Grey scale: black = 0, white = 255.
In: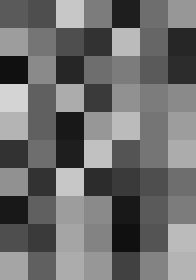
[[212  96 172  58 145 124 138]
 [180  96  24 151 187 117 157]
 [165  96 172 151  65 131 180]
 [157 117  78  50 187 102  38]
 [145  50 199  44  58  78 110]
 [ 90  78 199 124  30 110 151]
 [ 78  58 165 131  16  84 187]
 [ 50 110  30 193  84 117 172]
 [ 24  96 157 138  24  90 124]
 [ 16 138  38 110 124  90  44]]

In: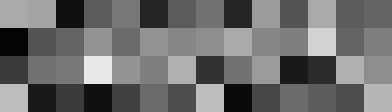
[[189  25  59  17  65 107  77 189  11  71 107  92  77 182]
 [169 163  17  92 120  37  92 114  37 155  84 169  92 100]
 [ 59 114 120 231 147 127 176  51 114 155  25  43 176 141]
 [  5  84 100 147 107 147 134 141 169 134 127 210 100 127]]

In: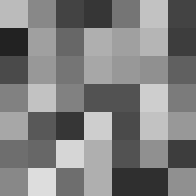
[[187 136  67  54 117 194  67]
 [167  88  54 206  74 194 152]
 [136 221 110 175  47  47 144]
 [129 194 129  82  82 206 123]
 [110 103 214 175  82 144  61]
 [ 74 152 117 167 152 144  96]
 [ 34 160 103 175 160 181  61]]

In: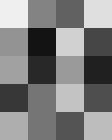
[[239 131  97 223]
 [174 117  84 189]
 [161  40 154  32]
 [147  19 209  70]
 [ 55 117 195  78]]

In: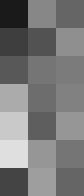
[[223 150 117]
 [201  94 150]
 [171 109 129]
 [ 88 117 123]
 [ 68 158 101]
 [ 62  82 143]
 [ 26 135 101]]

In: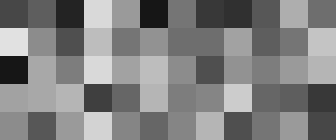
[[225 140  79 189 117 146 110 110 162  94 117 196]
 [162 168 181  63 102 181 125 133 204 102  94  56]
 [140  87 154 211 133 102 133 181  79 117 154  71]
 [ 71  94  35 217 154  22 117  56  48  87 174 110]
 [ 22 168 125 217 162 189 140  79 146 125 154 181]]
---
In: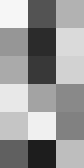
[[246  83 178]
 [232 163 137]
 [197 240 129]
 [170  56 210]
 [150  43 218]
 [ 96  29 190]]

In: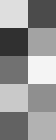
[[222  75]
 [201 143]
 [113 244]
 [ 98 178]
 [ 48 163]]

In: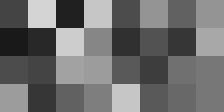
[[156  54  97 126 198  89 104 119]
 [ 76  68 162 156  89  61 112 119]
 [ 68 212  32 198  76 148  97 148]
 [ 25  40 205 134  48  82  54 168]]

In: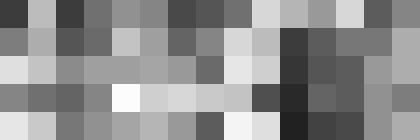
[[230 201 119 145 165 181 153  92 244 223  33  66  73 145 173]
 [223 195 139 159 159 165 153 106 230 207  54  85  92 153 173]
 [133 112 100 133 252 207 215 201 195  79  41 100  92 145 125]
 [125 173  85 106 195 159 100 133 215 188  60  92 119 119 173]
 [ 60 188  60 112 145 133  73  85 112 215 181 153 215  92 133]]

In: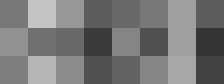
[[145 112 105  59 133  80 159  53]
 [126 182 139  80  99 133 167  67]
 [120 195 152  93 105 120 159  93]]

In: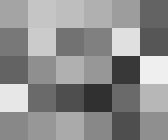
[[231 106  78  48 106 183]
 [164 197 190 176 157  99]
 [136 151 170 136  78 143]
 [120 203 114 128 224  86]
 [ 99 143 176 151  56 239]]
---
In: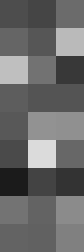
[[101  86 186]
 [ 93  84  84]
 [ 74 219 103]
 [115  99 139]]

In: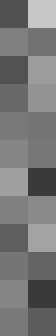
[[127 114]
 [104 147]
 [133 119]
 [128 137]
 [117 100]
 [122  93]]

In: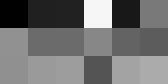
[[145 107 107 135  99  92]]

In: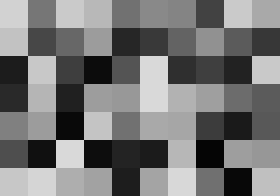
[[194  71 103 156  38  57  99 145  91  55]
 [ 41 181  32 157 152 217 178 159 108  91]
 [ 78  16 217  13  35  27 183   5 158 151]]

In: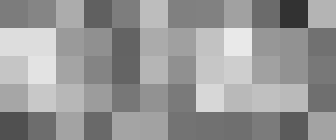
[[221 221 154 144  99 171 160 194 233 151 146 113]
 [166 200 183 156 119 146 122 215 185 192 186 111]]

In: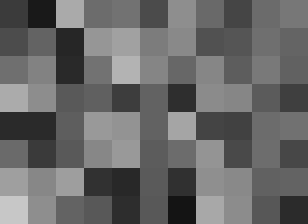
[[ 76  99  38 150 161 124 137  81  85 111 100]
 [171 141  89  96  61  98  46 139 134  91  63]
 [106  58  89 135 153  92 108 148  73 109  71]
 [199 142  99  88  45  88  20 168 140  87  43]]

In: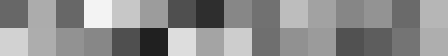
[[210 173 146 135  79  32 221 164 205 111 145 155  81  93 116 174]]

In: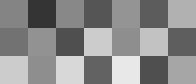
[[114 146  79 204 142 194  94]]
